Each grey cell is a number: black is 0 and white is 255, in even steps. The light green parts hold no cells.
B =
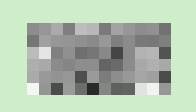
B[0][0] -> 140
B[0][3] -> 127
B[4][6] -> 124
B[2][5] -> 118
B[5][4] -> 109
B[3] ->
[174, 169, 139, 133, 141, 141, 100, 106, 139, 168, 176, 168]
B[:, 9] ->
[140, 121, 179, 168, 165, 226]
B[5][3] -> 154
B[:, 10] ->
[145, 119, 182, 176, 159, 242]
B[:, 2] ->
[170, 151, 128, 139, 147, 76]
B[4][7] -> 141
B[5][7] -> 96
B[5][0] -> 245
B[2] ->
[187, 229, 128, 144, 111, 118, 136, 69, 138, 179, 182, 83]
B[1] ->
[118, 160, 151, 148, 144, 138, 152, 127, 139, 121, 119, 127]
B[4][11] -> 75
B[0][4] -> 189
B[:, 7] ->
[163, 127, 69, 106, 141, 96]

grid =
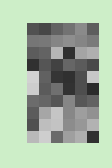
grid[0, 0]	81
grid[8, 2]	195
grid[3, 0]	48
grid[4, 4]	78
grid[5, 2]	112
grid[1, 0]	118
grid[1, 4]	133
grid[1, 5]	122
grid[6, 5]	98
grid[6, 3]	134
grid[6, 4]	87
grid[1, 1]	120
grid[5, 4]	78
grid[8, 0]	80
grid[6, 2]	86
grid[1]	[118, 120, 133, 142, 133, 122]
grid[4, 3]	48

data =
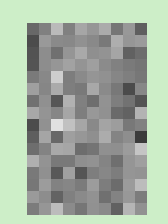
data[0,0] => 104
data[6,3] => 177
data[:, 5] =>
[150, 137, 143, 159, 149, 168, 110, 152, 137, 143, 116, 146, 126, 156, 146, 145]
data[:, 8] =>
[152, 150, 97, 122, 127, 75, 114, 98, 120, 142, 156, 149, 149, 155, 152, 181]
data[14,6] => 112
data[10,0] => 110
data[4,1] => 136
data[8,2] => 225
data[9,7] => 132
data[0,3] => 128
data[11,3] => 121
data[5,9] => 135
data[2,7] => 165
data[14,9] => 124
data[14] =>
[154, 141, 99, 128, 138, 146, 112, 131, 152, 124]
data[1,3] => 136
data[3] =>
[84, 141, 150, 162, 148, 159, 139, 129, 122, 117]
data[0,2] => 186
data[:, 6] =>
[171, 121, 147, 139, 145, 138, 146, 145, 164, 172, 144, 132, 135, 125, 112, 138]
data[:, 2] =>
[186, 138, 112, 150, 206, 171, 86, 134, 225, 104, 169, 121, 88, 130, 99, 188]
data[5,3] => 126
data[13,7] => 108
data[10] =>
[110, 131, 169, 166, 109, 116, 144, 143, 156, 197]
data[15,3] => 139
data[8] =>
[76, 145, 225, 193, 166, 137, 164, 157, 120, 129]
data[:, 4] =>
[166, 145, 169, 148, 138, 121, 128, 126, 166, 151, 109, 143, 85, 123, 138, 118]
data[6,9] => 84
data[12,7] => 125
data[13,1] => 156
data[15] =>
[124, 150, 188, 139, 118, 145, 138, 97, 181, 145]

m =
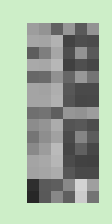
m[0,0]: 157
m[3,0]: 169
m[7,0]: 111
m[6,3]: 84
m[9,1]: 142
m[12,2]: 172
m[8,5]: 76
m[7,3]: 150
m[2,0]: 93
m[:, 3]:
[151, 67, 78, 64, 102, 87, 84, 150, 84, 75, 69, 75, 86, 137, 95]
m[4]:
[103, 106, 145, 102, 152, 116]
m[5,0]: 164
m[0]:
[157, 147, 97, 151, 90, 147]
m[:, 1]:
[147, 164, 126, 167, 106, 162, 164, 115, 148, 142, 156, 168, 165, 90, 89]
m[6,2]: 177
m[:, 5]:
[147, 75, 89, 70, 116, 74, 72, 157, 76, 92, 71, 65, 73, 159, 115]
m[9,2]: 161
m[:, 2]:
[97, 178, 166, 183, 145, 174, 177, 94, 172, 161, 186, 182, 172, 94, 136]
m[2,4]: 147
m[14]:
[39, 89, 136, 95, 203, 115]

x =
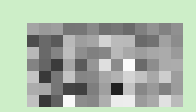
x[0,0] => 164
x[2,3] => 189
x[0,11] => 129
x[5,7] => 32
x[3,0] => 131
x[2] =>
[184, 105, 132, 189, 142, 128, 134, 184, 168, 157, 167, 171, 154]
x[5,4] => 64
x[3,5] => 150
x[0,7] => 118
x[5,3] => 68
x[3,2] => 59
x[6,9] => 155
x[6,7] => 236
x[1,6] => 211
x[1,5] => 165
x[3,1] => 101
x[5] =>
[172, 168, 118, 68, 64, 126, 159, 32, 195, 135, 153, 128, 156]
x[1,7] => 186
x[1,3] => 185
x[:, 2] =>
[158, 89, 132, 59, 119, 118, 96]
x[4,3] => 196
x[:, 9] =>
[128, 106, 157, 106, 194, 135, 155]
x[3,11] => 171
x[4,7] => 178

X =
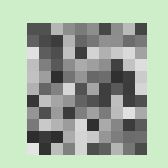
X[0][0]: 81
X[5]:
[177, 102, 130, 214, 83, 165, 62, 90, 60, 213]
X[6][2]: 165
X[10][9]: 75
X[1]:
[97, 73, 60, 179, 102, 119, 144, 142, 108, 120]
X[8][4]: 216
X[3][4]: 171
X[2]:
[225, 93, 78, 192, 61, 211, 177, 201, 217, 162]
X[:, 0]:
[81, 97, 225, 190, 193, 177, 55, 149, 121, 45, 228]
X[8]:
[121, 201, 179, 156, 216, 47, 170, 134, 60, 91]
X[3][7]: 65
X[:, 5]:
[142, 119, 211, 159, 104, 165, 81, 160, 47, 201, 78]
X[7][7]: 187
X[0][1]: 81
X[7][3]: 59
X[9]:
[45, 58, 46, 172, 212, 201, 150, 125, 108, 110]
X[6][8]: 63
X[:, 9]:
[69, 120, 162, 221, 203, 213, 79, 169, 91, 110, 75]
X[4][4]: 149
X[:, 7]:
[141, 142, 201, 65, 48, 90, 190, 187, 134, 125, 180]
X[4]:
[193, 158, 46, 115, 149, 104, 109, 48, 62, 203]
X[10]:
[228, 50, 188, 128, 212, 78, 95, 180, 118, 75]

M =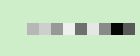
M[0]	183
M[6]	137

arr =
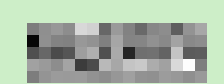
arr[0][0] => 125
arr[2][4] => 158
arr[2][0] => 79
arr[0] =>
[125, 143, 152, 141, 216, 209, 103, 154, 130, 105, 135, 141, 94, 147, 167]
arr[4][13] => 143
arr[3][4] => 60
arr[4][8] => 160
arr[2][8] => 37
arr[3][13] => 253
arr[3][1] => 154
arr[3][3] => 164
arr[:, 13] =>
[147, 137, 91, 253, 143]
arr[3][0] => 161
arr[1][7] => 166
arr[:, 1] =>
[143, 144, 103, 154, 148]
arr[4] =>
[125, 148, 155, 154, 155, 146, 141, 151, 160, 146, 144, 156, 152, 143, 153]
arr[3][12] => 217
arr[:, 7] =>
[154, 166, 170, 167, 151]
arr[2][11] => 99
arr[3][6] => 185
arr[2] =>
[79, 103, 75, 85, 158, 175, 80, 170, 37, 111, 113, 99, 196, 91, 93]
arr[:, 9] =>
[105, 133, 111, 201, 146]
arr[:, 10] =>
[135, 145, 113, 172, 144]
